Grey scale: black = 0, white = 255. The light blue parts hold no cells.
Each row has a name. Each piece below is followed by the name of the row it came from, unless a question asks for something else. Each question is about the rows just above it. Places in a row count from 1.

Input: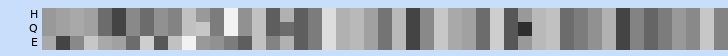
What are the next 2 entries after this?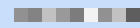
[177  94]
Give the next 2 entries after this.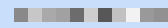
[124  94]
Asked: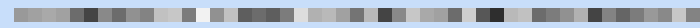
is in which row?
Q

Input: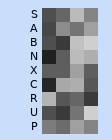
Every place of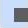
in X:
1 2 4
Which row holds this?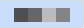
S
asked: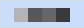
R
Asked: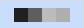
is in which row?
N

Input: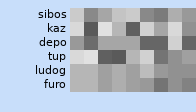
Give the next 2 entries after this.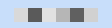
[166 217]
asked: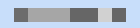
depo
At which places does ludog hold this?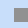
8 9
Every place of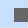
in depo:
6 7 9
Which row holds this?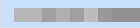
ludog

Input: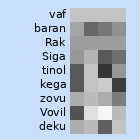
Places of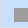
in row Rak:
1 2 3 4
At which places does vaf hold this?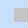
1 2 3 4

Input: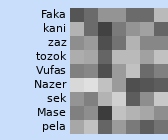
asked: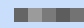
pela
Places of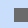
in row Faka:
2 5 6
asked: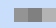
sek

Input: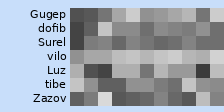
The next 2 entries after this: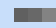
[104  88]
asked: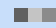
dofib
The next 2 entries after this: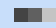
[139 139]
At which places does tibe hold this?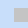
1 9
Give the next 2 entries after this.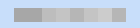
[175 210]

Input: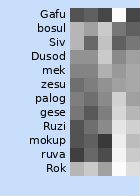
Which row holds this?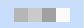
Rok
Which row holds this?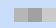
bosul
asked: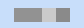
Dusod

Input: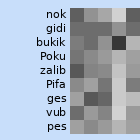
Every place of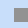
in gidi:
4
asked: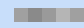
pes
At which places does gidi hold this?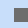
1 2 3 5
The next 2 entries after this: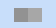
[209  95]
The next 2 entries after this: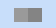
[209 154]
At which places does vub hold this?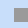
2 5
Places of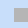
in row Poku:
4

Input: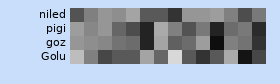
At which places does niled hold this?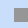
3 9 10
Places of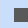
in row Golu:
4 5 9 11
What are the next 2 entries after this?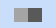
[89 51]
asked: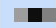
goz
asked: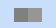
niled
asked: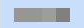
niled

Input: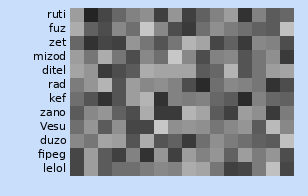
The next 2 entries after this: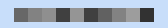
[130  91]
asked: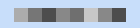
mizod
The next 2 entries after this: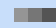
[118 180]
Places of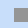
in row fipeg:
7 11 15
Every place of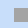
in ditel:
1 7 8 9 16

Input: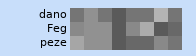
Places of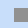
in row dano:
2
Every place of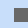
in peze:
5 6
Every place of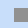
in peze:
2 3
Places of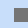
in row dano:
1 3 5 6 8

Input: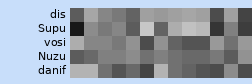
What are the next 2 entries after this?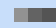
[ 84 153]
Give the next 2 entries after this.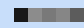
[199  99]

